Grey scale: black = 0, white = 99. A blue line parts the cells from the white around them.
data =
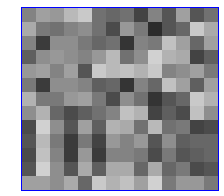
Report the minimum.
17
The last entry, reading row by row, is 47
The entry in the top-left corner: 51
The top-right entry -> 44
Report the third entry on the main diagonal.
55
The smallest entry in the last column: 29
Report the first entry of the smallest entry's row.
66
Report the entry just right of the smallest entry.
33
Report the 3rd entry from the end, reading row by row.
59
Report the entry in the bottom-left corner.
62
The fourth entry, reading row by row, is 72
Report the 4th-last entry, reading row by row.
47
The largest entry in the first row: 78
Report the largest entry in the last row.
81
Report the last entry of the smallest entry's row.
66
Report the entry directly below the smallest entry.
47
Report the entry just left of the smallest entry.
47

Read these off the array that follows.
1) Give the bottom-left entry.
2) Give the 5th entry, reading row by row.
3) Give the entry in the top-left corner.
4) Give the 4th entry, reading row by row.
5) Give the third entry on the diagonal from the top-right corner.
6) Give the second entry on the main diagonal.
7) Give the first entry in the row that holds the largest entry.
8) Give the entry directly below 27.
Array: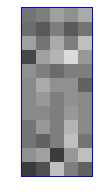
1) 23
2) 66
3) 45
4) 56
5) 66
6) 35
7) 27
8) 56
